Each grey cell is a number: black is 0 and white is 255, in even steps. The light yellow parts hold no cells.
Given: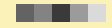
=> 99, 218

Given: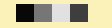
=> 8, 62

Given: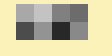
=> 168, 137

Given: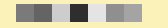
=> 122, 164

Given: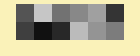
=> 84, 124

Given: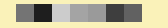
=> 116, 97

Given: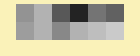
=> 147, 202
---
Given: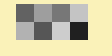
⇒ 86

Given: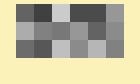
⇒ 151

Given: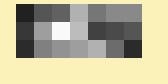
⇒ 65

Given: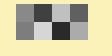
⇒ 214

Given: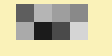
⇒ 27

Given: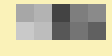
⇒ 87
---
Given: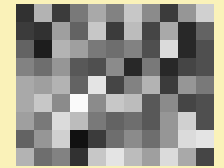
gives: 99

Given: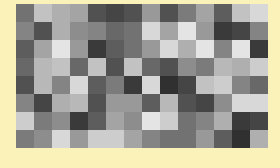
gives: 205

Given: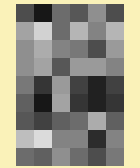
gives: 190

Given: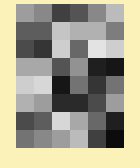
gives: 75

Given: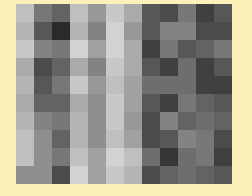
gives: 191

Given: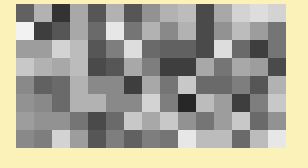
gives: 157

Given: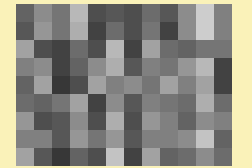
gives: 128

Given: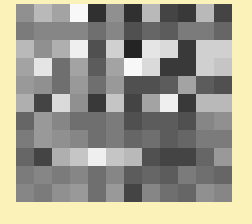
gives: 123

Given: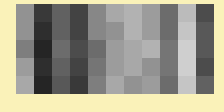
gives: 156
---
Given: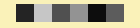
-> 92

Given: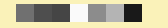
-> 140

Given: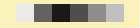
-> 141

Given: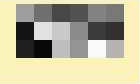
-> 201

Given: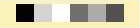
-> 172

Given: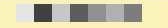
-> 176

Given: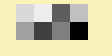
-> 192
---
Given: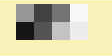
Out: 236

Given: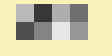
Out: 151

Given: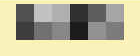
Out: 124

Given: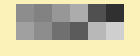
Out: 207

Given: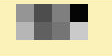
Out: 202

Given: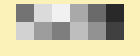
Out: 64

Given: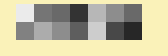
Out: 39

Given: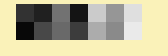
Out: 234
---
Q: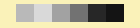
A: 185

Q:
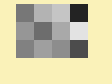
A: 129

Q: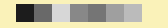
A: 28

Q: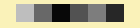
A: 190

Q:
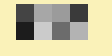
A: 28

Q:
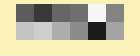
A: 196

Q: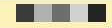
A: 58

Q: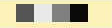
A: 84

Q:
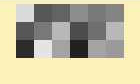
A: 43
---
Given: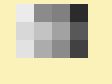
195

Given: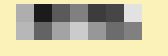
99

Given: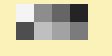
191

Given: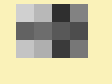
109

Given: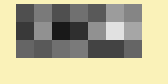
145

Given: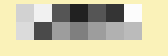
74

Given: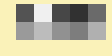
188
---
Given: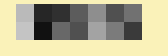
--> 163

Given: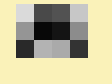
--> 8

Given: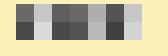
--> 186

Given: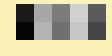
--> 112

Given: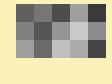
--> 149

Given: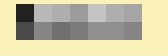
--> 144

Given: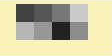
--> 151

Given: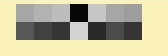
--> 41

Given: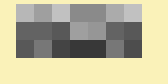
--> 150
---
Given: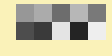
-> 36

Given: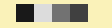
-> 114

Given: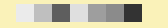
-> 139

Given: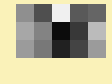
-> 68

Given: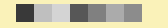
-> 171

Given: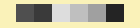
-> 160

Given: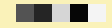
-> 6

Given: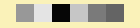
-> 122

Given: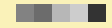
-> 205
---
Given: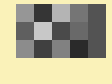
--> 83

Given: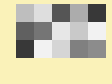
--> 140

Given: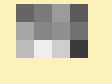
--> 58

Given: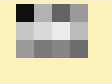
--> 109

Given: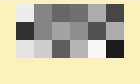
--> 28

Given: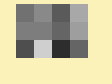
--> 101

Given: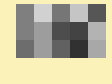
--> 168

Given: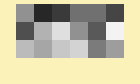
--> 157
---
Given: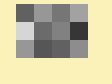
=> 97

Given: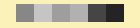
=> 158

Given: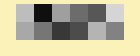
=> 56

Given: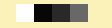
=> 41

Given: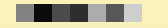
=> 75

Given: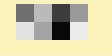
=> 8

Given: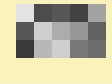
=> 206
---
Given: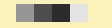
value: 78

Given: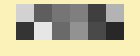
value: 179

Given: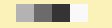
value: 107

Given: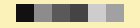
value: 140

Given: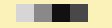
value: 72

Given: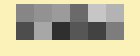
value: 167
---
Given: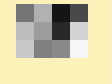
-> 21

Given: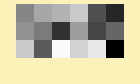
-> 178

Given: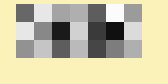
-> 164

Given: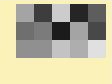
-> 204

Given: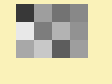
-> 115

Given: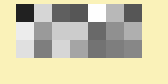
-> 95

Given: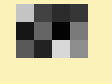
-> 43

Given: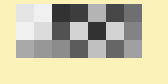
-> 50

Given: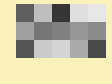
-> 53
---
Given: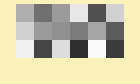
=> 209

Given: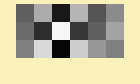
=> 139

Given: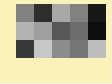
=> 24

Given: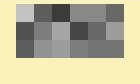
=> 104

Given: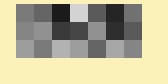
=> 113

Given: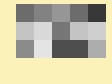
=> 56

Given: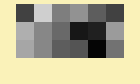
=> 65

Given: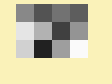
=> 93

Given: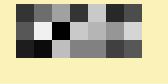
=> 76

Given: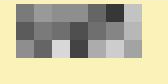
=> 195
